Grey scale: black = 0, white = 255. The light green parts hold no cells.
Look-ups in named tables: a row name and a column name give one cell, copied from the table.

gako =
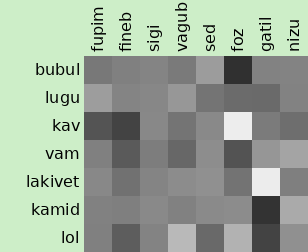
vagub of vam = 103
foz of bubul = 48
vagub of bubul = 122
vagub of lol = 185
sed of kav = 137
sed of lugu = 116
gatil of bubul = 130
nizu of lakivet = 127
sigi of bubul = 132

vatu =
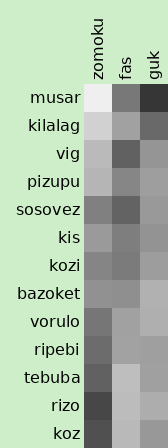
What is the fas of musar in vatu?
120
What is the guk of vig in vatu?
149
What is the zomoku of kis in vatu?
154
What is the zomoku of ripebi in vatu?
108
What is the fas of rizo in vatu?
188
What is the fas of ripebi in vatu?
162
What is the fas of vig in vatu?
97
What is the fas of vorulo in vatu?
161
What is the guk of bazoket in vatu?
177
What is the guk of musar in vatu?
54
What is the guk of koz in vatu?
152
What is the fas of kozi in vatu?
123
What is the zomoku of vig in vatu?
186
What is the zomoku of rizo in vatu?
71
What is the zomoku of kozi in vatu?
133
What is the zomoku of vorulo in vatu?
118

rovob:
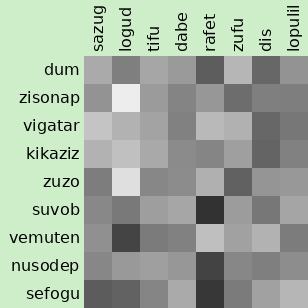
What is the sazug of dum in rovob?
170
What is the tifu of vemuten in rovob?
123
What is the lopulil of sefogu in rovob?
182
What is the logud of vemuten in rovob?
68
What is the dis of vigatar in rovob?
103
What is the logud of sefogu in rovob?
98
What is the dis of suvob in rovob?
119
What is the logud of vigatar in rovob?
178
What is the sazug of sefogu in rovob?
92

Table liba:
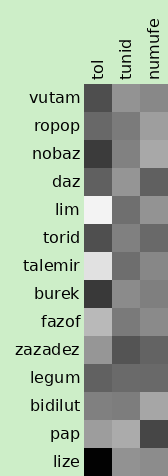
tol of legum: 97
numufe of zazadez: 99
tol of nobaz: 59
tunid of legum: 106
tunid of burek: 139
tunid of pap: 171
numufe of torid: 105
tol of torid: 79
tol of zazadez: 150
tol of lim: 243
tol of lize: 2
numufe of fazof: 138
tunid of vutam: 147
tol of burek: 57
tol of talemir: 225
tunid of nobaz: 129
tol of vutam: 78
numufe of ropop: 158
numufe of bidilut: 166

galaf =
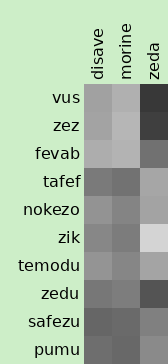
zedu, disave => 119
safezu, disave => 102
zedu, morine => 125
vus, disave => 161
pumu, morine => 104
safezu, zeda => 128
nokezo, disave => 147
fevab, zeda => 113
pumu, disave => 110
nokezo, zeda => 163
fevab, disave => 173
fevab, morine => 179
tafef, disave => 122
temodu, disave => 148
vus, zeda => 56
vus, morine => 176
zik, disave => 135
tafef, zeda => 166
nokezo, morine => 132
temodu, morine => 134
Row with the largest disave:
fevab

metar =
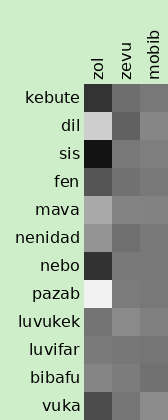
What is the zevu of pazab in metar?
123
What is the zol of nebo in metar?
50
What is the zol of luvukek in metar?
116
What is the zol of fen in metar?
85
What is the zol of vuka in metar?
76
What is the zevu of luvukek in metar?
138
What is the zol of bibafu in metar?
133
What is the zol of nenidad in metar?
148
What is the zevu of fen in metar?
113
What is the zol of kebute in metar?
51
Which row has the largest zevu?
luvukek

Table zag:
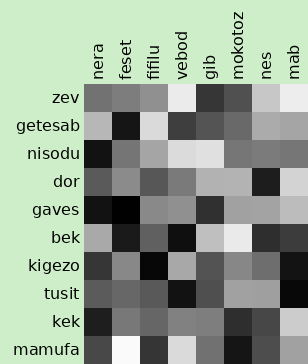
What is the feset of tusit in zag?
103
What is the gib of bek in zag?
191
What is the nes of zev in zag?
199
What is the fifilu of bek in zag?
96
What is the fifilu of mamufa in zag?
53
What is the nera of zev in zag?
114

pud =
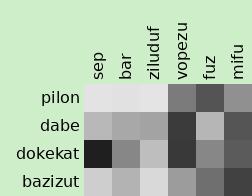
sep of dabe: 184
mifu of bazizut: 65
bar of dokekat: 135
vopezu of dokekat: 57
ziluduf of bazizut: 217
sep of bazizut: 206
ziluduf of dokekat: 190
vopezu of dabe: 59
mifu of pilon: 144
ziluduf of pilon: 228
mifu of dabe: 85
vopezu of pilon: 123
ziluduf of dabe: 163
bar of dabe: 168
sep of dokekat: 31
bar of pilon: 225
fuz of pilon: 84
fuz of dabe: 182

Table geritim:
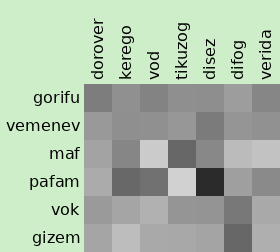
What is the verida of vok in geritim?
169
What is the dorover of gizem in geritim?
165
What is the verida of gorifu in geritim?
134
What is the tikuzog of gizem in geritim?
168
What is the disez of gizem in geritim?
164
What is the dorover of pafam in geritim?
171
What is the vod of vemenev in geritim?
144
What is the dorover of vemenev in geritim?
153

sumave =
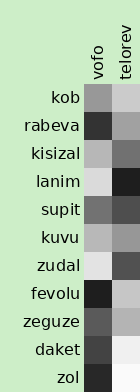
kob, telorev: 203
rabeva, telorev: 161
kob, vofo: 152
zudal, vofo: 227
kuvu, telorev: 151
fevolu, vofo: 30
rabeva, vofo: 51
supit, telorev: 78
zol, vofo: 40
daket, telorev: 240
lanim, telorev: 30

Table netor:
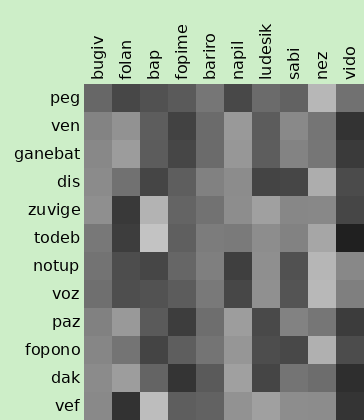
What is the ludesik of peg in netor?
107
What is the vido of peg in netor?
113
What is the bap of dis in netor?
69
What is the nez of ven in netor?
117
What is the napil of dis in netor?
140
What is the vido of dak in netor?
46
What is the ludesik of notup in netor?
143
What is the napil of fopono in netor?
150
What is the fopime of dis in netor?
94
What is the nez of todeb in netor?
166

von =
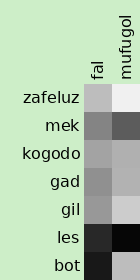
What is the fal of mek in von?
132
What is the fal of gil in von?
152
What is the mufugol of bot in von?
189
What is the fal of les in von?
40
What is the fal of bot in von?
24
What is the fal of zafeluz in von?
189
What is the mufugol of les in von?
6
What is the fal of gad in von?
144
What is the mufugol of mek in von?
92
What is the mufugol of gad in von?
178
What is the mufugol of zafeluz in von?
240
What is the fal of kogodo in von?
163
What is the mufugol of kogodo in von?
176
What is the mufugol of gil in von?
204
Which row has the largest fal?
zafeluz

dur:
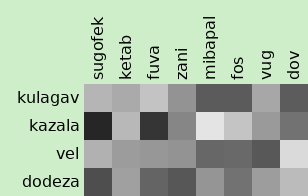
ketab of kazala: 184
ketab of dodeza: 160
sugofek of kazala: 38
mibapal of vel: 103
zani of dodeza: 87
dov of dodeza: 187
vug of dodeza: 157
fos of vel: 105
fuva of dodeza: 100
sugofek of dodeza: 78
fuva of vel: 151
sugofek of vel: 177
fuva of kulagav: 195
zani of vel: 147

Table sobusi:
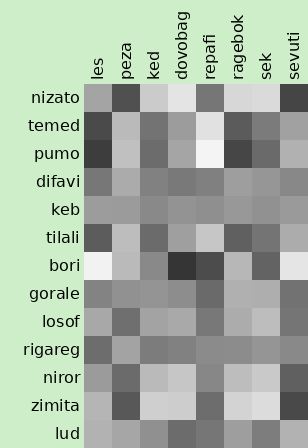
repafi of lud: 118
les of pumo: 61
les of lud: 178
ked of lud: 144
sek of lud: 125
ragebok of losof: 172
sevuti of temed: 161
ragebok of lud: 158
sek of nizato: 218
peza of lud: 166
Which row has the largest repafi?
pumo

